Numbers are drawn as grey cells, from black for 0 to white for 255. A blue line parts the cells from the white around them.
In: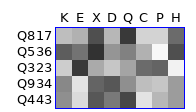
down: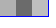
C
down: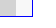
P
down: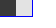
E
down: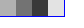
E
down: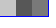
D
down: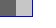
P

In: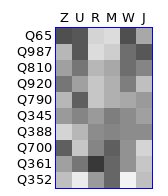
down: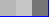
U
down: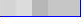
R
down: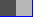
Z
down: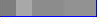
W

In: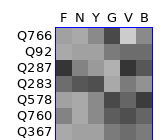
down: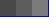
G
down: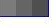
V
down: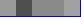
Y
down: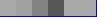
N
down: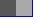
N
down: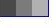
G

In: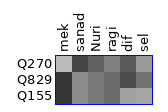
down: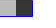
mek
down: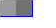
sel

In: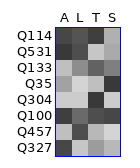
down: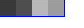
T
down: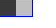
A
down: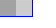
A
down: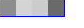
L
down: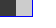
S
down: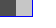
L

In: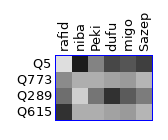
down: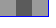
migo
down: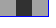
dufu
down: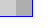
niba
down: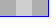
niba
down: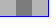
Sazep

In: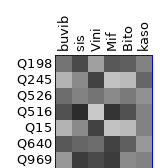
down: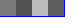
Bito
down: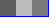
Bito
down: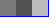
Bito
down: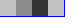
Mif
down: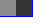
Mif

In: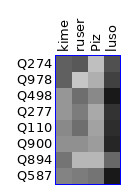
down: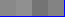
kime
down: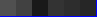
luso
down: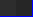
luso

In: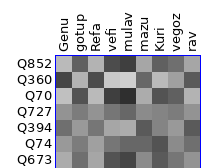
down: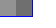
Genu
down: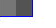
vefi
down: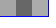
mazu
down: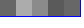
mazu
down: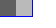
Kuri
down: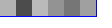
Refa
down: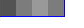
gotup

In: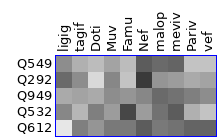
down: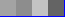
vef
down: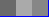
ligig

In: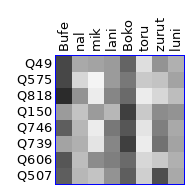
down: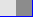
mik
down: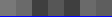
Boko
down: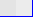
toru
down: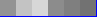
zurut
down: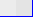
mik

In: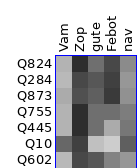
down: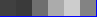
Febot
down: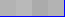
Vam
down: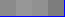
nav
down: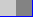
Febot

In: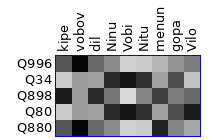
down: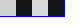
Vobi
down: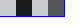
kipe
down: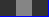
Nitu
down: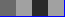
dil

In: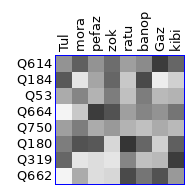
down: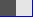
mora
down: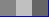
banop

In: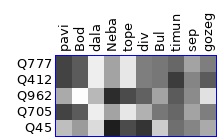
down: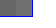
timun
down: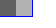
div
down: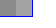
sep
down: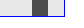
tope
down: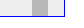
dala
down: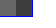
timun

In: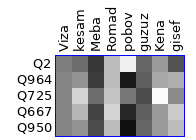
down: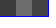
Meba
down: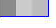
gisef
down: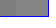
Viza
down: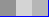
kesam
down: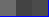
Meba

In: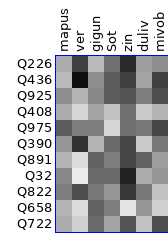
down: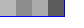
mapus
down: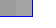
duliv

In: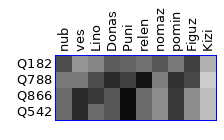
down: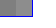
nomaz
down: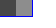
Figuz
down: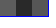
Donas
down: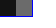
relen
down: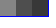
Lino
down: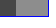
Figuz
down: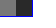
ves

